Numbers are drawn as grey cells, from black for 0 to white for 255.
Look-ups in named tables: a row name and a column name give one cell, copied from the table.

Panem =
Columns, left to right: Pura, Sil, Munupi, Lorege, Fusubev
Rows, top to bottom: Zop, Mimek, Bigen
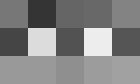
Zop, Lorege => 104
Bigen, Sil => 153
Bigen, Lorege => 156
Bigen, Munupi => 143
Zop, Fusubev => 131
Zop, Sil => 52
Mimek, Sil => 220
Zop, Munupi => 101
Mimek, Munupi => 82
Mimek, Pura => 69
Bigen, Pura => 153
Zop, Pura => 119
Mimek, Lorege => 237
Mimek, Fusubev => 85
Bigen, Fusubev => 161

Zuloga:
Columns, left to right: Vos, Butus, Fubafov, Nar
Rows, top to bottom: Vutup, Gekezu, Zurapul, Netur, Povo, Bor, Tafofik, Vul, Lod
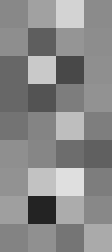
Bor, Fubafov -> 109
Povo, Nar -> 126
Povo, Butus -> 132
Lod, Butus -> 144
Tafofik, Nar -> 125
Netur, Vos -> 103
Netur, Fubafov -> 125

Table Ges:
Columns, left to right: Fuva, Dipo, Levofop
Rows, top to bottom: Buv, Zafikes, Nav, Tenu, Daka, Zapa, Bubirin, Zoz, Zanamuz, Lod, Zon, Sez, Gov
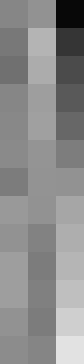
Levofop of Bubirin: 146
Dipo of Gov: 133
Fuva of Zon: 158
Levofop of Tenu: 89
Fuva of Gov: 140
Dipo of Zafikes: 180
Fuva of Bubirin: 124
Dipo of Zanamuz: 130
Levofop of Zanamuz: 174
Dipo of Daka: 160
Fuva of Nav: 112

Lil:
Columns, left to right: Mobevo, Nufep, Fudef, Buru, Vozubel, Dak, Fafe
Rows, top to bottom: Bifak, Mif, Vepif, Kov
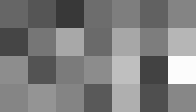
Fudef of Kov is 132
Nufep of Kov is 148
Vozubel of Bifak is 126
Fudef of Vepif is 123
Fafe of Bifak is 132
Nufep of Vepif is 83
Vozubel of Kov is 175
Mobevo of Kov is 133
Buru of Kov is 89
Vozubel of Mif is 167
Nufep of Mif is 118
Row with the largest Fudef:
Mif

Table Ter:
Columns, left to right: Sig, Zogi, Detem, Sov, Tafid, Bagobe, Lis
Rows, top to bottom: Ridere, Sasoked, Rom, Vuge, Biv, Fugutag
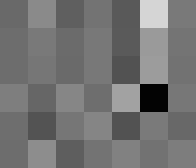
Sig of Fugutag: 109
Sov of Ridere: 115
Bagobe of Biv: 122
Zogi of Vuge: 102
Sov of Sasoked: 120
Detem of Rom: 106
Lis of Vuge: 119
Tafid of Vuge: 162
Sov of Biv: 133
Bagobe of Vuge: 3
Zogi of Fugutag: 141
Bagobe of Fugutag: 114
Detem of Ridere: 95
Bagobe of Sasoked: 154
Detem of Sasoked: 107

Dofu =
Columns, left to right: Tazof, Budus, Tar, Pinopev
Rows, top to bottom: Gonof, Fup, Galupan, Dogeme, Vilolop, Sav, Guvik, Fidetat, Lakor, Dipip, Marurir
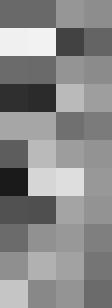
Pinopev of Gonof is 141
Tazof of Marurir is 197
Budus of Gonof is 105
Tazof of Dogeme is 47
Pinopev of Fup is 100
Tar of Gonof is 150
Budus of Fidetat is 79
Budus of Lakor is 145
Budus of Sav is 186
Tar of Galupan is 148
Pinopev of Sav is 147
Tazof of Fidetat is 81
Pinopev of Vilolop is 123
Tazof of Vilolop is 166
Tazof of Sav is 93
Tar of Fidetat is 164
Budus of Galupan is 106

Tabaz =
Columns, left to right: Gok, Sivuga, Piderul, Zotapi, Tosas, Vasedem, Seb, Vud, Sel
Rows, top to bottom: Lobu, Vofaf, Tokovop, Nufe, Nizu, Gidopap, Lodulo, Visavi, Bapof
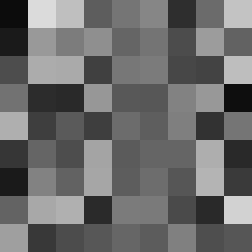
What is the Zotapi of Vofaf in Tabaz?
143
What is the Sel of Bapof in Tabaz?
86
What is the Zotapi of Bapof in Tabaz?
87
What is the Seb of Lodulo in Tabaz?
86
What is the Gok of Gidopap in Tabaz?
54
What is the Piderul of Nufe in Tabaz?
41
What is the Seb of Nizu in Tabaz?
127
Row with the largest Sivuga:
Lobu

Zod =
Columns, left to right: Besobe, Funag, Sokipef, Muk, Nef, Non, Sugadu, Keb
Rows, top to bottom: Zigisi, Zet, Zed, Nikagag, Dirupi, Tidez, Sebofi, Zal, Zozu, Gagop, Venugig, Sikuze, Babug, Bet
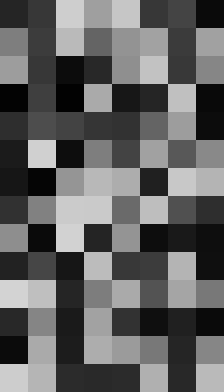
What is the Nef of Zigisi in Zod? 198
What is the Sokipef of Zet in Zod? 186
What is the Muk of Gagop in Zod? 188
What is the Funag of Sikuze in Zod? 133
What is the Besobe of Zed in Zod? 157
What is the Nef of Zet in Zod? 147
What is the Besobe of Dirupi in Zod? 46
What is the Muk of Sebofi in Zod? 184
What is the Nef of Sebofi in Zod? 173
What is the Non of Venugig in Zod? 83
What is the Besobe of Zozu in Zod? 142
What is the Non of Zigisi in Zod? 55
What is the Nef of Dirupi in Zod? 50
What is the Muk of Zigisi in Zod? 159
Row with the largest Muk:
Zal

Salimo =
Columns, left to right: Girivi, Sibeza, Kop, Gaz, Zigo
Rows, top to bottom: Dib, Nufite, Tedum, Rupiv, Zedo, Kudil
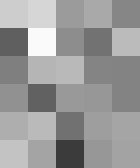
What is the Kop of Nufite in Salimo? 141
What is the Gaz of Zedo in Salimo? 158
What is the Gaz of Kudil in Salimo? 151
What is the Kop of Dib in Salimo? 155
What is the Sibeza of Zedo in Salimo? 186
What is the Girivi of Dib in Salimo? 205
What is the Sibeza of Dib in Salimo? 214
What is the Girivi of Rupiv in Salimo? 145
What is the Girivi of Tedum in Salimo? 127
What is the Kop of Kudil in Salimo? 59
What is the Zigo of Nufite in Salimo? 187
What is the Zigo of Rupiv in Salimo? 131
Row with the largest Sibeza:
Nufite

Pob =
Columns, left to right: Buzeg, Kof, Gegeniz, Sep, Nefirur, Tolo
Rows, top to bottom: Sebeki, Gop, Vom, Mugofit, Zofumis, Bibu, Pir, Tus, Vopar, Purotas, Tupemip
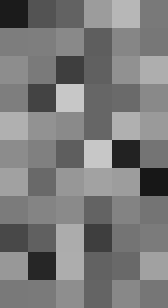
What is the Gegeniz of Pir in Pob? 151
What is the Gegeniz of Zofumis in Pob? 138
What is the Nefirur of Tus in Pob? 131
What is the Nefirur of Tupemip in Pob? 136
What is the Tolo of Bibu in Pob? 116
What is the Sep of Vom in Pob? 96
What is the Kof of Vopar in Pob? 96
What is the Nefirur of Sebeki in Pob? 183
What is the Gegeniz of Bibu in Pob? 94
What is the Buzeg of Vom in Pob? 141
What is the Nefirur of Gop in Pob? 134
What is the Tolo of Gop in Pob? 119
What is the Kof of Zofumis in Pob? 146
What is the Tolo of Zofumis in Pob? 154
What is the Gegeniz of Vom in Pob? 62
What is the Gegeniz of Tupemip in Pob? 142
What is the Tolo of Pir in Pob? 23

